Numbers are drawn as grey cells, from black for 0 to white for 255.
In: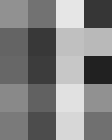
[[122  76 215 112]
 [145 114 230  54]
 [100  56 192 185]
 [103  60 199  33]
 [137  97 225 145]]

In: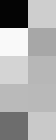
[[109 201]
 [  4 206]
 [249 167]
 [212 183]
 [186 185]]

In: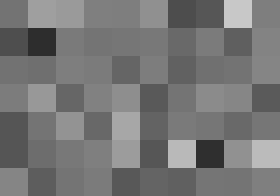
[[133  93 116 123  88 100  96 117 116 127]
 [115 159 154 127 126 144  77  86 200 126]
 [ 78  45 122 116 118 120 105 123  95 131]
 [114 111 126 123 101 125  97 112 115 133]
 [124 152 102 129 142  89 116 139 134  90]
 [ 85 116 147 104 167  99 122 118 105 118]
 [ 85 109 120 127 156  86 185  47 145 187]]

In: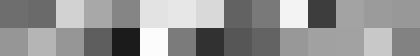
[[150 181 150  94  27 252 123  49  86  99 152 161 162 200 130]
 [110 106 210 168 133 227 231 217  98 121 243  61 163 155 152]]

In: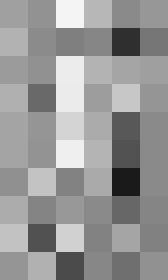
[[149 177  75 135 111 145]
 [160 146 244 183 138 151]
 [178 139 127 134  47 118]
 [155 145 236 179 165 159]
 [176 105 235 157 199 149]
 [164 149 212 171  88 138]
 [164 147 239 180  82 138]
 [144 195 130 170  26 138]
 [172 132 152 138 103 133]
 [194  81 209 130 165 129]]

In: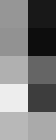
[[184 170]
 [150  24]
 [146  13]
 [176 101]
 [237  61]]

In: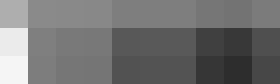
[[245 125 118 117  82  83  83  54  45  71]
 [174 138 137 136 126 126 126 118 115 123]
 [235 127 121 120  88  89  89  64  56  79]]

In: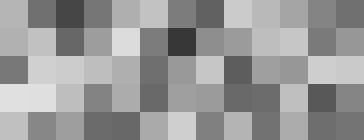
[[192 135 158 107 104 170 207 128 180 114 172 110 116]
 [181 112  70 118 175 194 124  97 203 185 165 132 112]
 [177 193 103 157 220 124  55 142 155 190 198 122 151]
 [120 208 204 190 175 111 153 198  93 159 151 206 202]
 [224 223 190 131 172 105 159 155 105 108 191  88 133]]

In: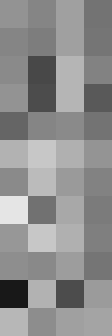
[[183 141 160 164]
 [147 133 160 115]
 [133 125 160 117]
 [138  72 181 130]
 [147  76 181  89]
 [101 133 138 115]
 [178 199 176 148]
 [138 187 154 130]
 [229 113 168 123]
 [151 199 176 127]
 [142 137 157 117]
 [ 24 178  76 155]]
